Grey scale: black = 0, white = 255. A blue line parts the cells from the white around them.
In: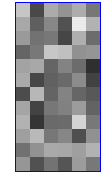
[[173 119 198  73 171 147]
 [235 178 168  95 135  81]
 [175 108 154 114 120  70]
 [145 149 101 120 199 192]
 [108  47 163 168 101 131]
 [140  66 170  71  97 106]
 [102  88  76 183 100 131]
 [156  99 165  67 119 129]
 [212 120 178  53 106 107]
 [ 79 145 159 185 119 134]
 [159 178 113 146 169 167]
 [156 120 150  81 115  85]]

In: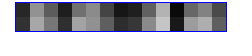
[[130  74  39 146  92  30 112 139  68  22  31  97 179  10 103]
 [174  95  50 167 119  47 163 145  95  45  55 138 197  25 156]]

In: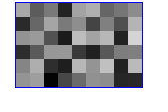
[[118 140 168  92 121  35 163 175 102]
 [ 79 180  42 103 165 122 142  68 128]
 [ 34 212 147 154  82  27 189 163 183]
 [125 127  45  90 151 152  58  33  88]
 [ 33 186 133 174  46  30 183 148 192]
 [ 38  40 148 158   3  71 107 145 141]]

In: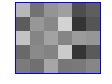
[[ 78  94 183 114 148 159]
 [ 53  85  92 151 136 211]
 [155 150 195 133 162 133]
 [ 53  90 105 138 131 203]
 [121 134 123 112 166 119]]

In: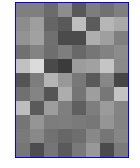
[[113 127 127 127 107 141  88 125]
 [182 169 140 158 101  89 190  91]
 [159 127 147 161 112  75  75 174]
 [130 140 112 131 110 126 104 118]
 [197 138 193 219  74  59 156 161]
 [135  70  84 125 180 152 120  90]
 [119 195 112 132  84 173 117 158]
 [155 132 189  90 157 127  95 126]
 [149 131 117 149 125 126 122 119]
 [118 134 122 137 113 103 110 136]
 [ 75 122 118  77 117  90 121 152]]

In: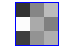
[[134 188  50]
 [170 128 252]
 [147 175  62]]
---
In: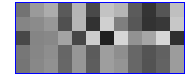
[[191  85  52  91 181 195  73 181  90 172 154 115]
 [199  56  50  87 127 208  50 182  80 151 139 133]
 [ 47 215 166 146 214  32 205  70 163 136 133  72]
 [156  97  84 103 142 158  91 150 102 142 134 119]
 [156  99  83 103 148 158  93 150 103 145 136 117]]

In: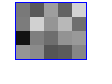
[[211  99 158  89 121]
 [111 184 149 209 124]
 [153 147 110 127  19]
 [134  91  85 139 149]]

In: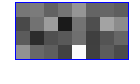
[[ 94 102 100 149 116  98 123 119]
 [140 163  78 115  26 156 114  73]
 [102  84  63 111  89  80  44  91]
 [ 75  92  64 251  66  94 104 146]]

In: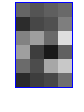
[[105  95  84 101]
 [126  80  71  44]
 [222 106 158 130]
 [ 97  25  61 159]
 [200 167  76 107]
 [111  71  61  42]]

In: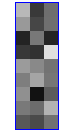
[[110  57 184]
 [111  70 153]
 [ 36 120  35]
 [222  49  56]
 [115 137 155]
 [118 165 126]
 [ 92  18 144]
 [179 108 121]
 [113  74  88]]

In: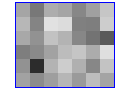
[[198 160 135 165 173 120 165]
 [205 126 128 220 225 132 183]
 [ 90 115 135 179 194 146 168]
 [223 172 197 188 162 138 126]
 [195 135 176 205 179  44 146]
 [164 189 154 182 158 140 162]]
